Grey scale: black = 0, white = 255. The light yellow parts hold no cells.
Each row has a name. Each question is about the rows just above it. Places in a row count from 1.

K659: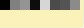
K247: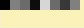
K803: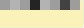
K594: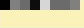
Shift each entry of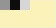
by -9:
[139   4 205]
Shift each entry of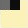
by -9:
[98  4]
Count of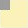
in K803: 4
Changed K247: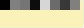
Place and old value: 3, [107]

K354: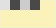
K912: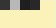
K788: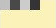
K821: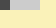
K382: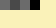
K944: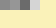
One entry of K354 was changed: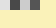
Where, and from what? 4, [73]
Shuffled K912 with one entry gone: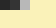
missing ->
[31]
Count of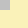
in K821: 0
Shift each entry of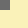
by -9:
[98]
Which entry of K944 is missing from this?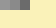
[213]

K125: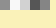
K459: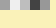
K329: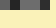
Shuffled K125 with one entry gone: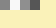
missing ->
[210]
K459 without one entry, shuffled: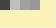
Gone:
[239]
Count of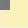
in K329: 0
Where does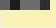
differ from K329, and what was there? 2, [37]
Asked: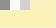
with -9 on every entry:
[134 239 201]
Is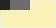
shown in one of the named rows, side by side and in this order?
yes

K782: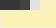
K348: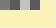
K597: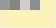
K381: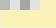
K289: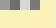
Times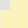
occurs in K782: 1
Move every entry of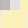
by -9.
[177 217]
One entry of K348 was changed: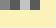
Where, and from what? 1, [121]
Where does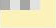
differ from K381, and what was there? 1, [186]

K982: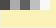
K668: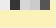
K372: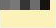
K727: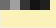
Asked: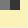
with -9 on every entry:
[111  44]
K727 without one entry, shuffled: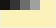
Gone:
[31]
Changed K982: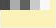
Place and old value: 4, [191]
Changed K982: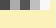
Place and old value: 3, [97]
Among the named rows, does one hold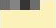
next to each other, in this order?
no

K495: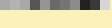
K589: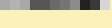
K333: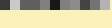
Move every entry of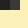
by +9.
[42 66]
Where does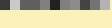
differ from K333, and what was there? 6, [24]
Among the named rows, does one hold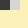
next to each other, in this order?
yes

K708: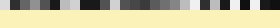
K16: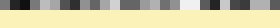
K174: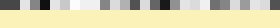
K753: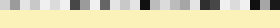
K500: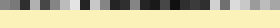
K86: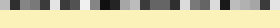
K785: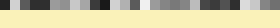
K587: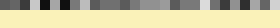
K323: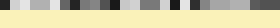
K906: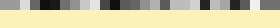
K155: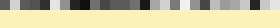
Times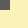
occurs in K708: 1
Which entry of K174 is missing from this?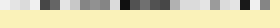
[252]
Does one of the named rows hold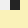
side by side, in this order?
no
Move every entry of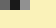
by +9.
[110  34 154]
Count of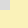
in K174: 5
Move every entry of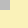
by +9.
[197]

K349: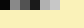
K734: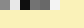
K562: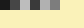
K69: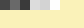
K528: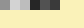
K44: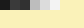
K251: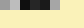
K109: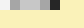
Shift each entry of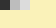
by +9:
[ 58 198 229]
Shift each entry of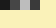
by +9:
[ 35  79 198  67]
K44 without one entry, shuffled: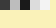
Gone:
[49]
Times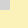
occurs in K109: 0
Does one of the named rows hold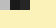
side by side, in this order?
no

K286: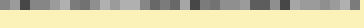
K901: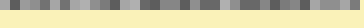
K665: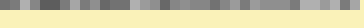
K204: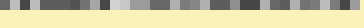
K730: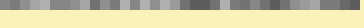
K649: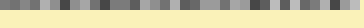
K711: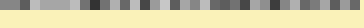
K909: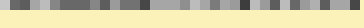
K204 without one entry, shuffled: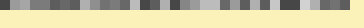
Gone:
[83]
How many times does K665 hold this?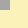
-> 2
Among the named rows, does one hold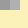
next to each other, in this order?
yes
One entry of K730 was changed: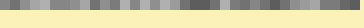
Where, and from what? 2, [123]
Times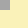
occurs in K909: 8

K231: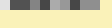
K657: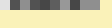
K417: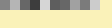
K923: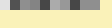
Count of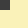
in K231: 0
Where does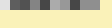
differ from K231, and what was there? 2, [82]

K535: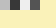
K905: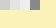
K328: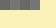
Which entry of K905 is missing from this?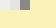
[208]
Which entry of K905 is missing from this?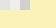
[136]
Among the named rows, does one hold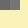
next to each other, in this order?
yes
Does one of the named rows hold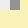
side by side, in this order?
no
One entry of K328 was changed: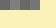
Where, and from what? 2, [117]
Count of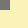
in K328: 2
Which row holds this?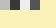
K535

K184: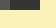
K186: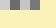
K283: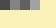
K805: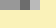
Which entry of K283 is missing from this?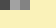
[97]
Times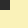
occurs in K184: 0
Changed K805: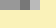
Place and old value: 3, [109]
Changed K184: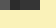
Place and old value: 2, [53]
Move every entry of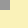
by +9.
[161]

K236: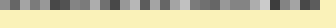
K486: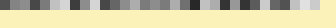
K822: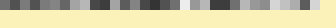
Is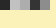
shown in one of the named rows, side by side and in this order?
no
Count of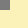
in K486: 3
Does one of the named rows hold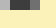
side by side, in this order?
yes

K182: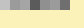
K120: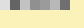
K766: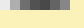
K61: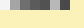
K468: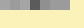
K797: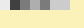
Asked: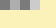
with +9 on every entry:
[132 183 132 213]
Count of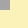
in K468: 2

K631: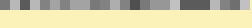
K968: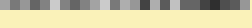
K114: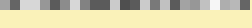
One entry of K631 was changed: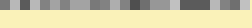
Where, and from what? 15, [121]
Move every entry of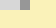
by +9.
[224 224 160]
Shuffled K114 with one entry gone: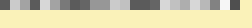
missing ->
[140]
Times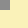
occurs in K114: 1
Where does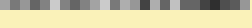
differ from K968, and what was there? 17, [91]
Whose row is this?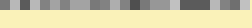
K631
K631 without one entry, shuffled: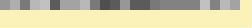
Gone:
[111]

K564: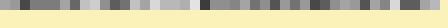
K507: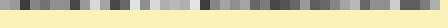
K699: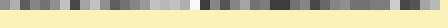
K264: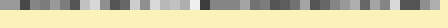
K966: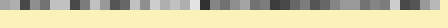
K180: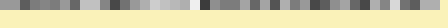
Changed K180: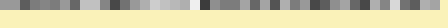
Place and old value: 44, [175]
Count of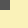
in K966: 3

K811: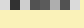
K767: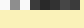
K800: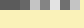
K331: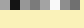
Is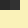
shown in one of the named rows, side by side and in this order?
yes
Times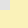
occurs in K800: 1
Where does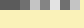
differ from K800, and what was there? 3, [103]
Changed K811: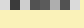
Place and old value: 2, [50]
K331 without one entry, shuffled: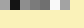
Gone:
[151]
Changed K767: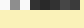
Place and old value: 4, [59]

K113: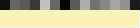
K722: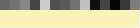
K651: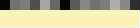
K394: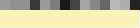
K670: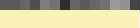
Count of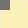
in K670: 2
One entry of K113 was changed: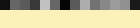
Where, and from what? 12, [165]
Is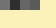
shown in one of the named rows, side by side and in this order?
yes
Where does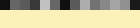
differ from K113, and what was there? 7, [5]

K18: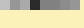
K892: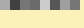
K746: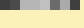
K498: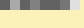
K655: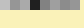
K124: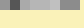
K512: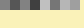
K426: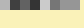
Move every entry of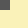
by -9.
[77]
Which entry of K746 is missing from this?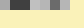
[75]
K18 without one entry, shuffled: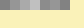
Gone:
[42]

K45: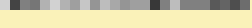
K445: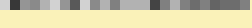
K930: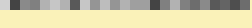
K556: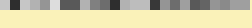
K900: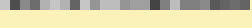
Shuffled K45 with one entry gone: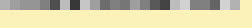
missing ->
[168]
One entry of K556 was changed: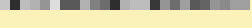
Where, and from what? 3, [198]
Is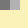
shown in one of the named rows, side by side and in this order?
yes
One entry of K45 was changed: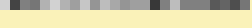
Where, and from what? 25, [109]
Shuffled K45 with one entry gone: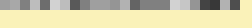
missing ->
[118]

